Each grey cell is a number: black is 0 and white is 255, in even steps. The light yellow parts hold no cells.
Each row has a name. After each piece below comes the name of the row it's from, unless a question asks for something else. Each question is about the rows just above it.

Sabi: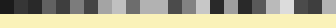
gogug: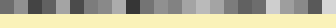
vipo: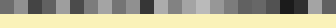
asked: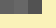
vipo
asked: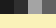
vipo
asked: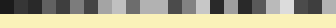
Sabi
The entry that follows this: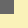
| 82 |
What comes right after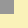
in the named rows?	| 124 |
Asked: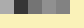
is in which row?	gogug
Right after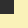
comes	| 164 |

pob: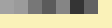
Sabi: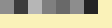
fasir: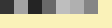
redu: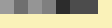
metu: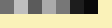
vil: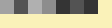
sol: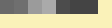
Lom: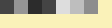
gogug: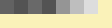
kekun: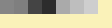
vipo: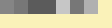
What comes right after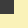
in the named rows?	| 182 |
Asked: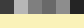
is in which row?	Sabi
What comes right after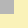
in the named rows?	| 127 |

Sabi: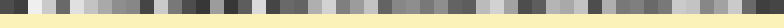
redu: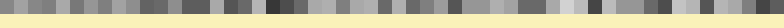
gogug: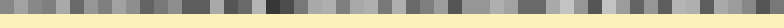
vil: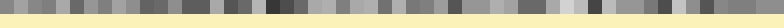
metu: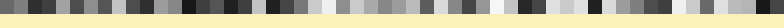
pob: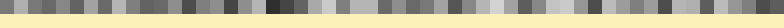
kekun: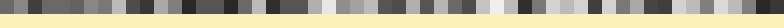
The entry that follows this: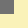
| 175 |
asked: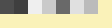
metu
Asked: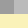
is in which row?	metu

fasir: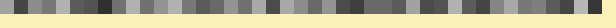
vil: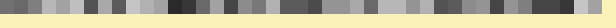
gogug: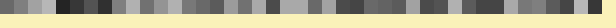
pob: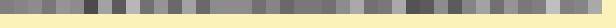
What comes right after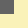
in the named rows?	| 91 |
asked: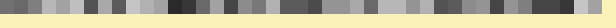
vil
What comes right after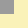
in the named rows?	| 113 |
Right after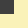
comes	| 105 |

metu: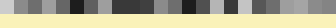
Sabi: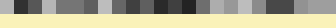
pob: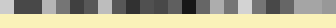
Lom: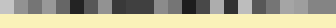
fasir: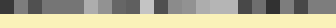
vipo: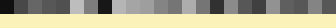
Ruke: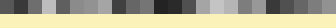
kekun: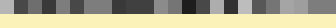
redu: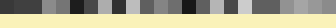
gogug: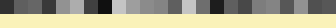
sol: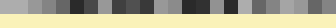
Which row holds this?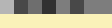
fasir
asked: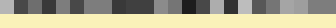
kekun

